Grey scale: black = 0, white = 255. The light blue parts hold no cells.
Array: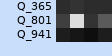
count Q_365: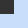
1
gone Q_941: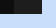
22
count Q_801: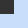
1
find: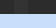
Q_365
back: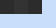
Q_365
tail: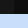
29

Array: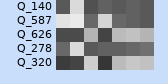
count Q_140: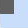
2
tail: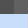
89  97  89
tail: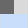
89  97  97  104  112
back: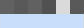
Q_140

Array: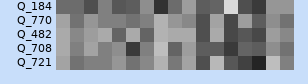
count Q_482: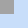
0
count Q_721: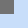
2
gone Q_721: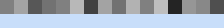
120
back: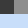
Q_708
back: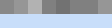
Q_770
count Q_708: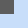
3
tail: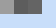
217  79  58  150  150

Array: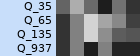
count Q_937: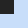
2
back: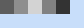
Q_135

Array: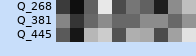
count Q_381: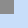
3
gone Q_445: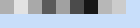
82
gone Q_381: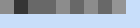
133

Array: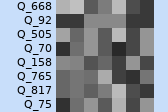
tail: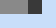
57
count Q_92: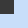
4
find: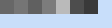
Q_817
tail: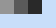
71  149

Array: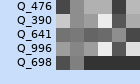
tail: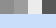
171
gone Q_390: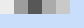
142
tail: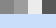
223
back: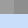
Q_390
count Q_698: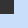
4
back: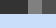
Q_698
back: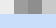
Q_390

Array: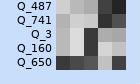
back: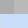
Q_487
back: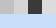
Q_160

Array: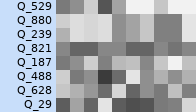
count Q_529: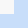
0
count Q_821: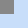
5
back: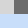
Q_628

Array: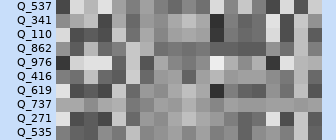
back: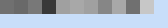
Q_110
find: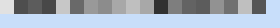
Q_619
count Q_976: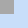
1
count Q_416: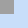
4
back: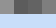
Q_619
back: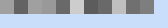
Q_416

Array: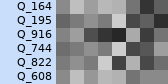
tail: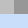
184  178  116  138  138
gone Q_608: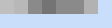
151
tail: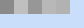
116  138  138
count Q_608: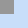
1
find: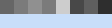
Q_195
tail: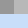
178  116  138  138

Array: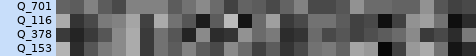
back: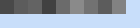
Q_701
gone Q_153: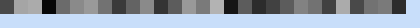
86
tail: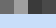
114  114  92  65  73  15  65  146  159  114  15  44
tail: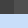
92  107  138  58  73  44  122
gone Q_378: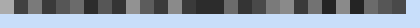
79
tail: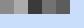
130  92  73  138  107  65  92  52  73  114  122  99  165  153  7  65  153  171  114  21  44

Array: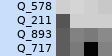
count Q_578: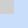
2
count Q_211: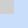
3
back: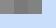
Q_893
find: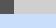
Q_211
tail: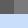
4  130
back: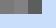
Q_893

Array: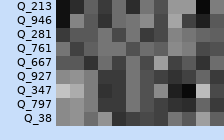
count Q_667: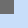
2
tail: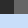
58
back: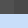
Q_761
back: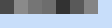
Q_946
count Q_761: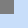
1
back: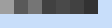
Q_38

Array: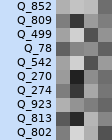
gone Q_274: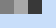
118
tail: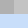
188  110

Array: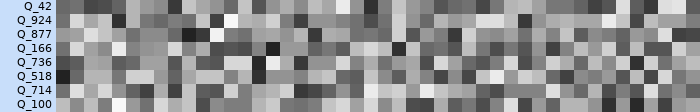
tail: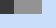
215  131  173  113  153  167  77  215  161  105  85  125  215  77  131  208  173  105  189  139  208  49  208  113  161  189
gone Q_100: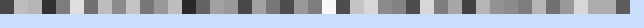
202
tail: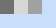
139  235  131  147  153  215  131  173  77  85  77  131  34  153  153  99  119  93  189  215  189  49  196  105  113  85  189  119  77  119  85  147  65  131  189  153  208  93  189  85  85  208  161
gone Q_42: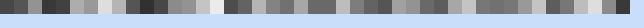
228

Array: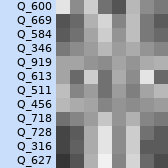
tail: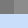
156  184  156  171  148  133
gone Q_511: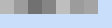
127
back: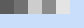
Q_728
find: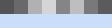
Q_669
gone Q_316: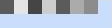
97
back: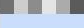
Q_728

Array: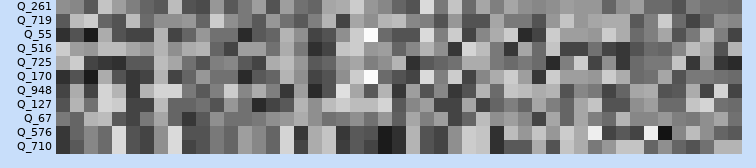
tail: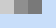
89  151  113  89  127  180  68  166  143  180  188  135  127  83  151  83  83  166  121  121  83  151  196  151  166  172  172  89  127  204  107  68  101  143  135
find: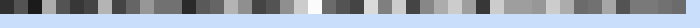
Q_170
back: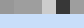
Q_170
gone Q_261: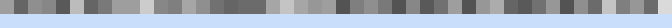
75
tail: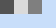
204  68  135  172  204  42  68  204  158  158  151  204  172  107  127  166  83  121  188  127  68
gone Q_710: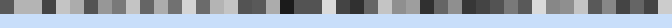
61
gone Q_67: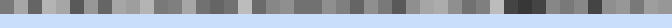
95

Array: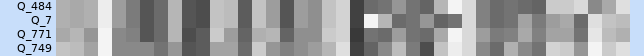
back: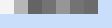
Q_484
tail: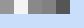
107  182  77  92  203  157  100  176  182  100  143  143  203  211  57  115  107  157  115  107  169  244  217  157  123  129  169  129  163  163  115  230  188  176

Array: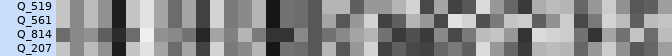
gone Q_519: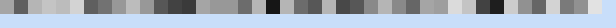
173
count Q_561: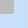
3
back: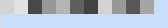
Q_561
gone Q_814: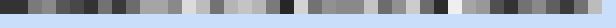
129

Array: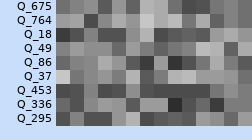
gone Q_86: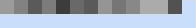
52
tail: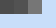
130  112
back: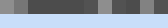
Q_453
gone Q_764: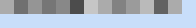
163
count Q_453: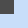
6

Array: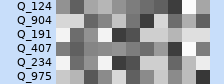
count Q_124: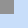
2
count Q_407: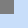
3

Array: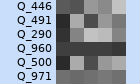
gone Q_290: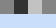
187
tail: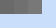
112
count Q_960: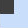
4
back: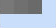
Q_971
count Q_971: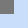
1
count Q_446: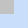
1
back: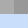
Q_500

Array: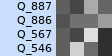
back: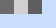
Q_546
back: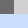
Q_546
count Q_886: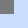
0

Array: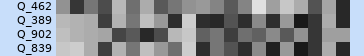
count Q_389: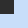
4
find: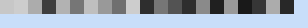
Q_839
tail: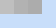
165  69  89  40  76  184  199  97  118  62  111  97  138  89  146  54  159  159
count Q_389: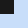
1

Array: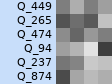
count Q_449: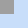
1
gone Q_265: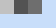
89

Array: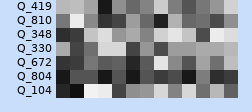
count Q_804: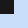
4
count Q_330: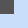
0
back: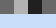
Q_810

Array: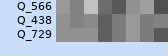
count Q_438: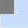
2
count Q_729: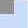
3
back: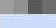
Q_566
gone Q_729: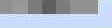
88
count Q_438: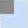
1
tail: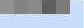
153  124  130
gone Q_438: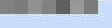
138

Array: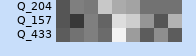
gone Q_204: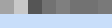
171
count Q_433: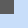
3
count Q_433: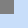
1
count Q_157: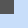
2
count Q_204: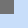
3
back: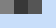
Q_157

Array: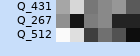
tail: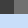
82  13
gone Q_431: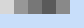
166
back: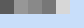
Q_431
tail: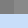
35  35
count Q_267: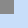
1

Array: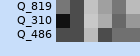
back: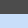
Q_486
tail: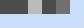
112
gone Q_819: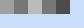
194
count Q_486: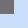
2

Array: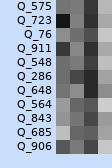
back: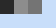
Q_648
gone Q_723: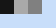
48
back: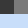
Q_575
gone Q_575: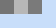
56
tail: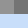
71  154
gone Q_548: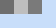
63

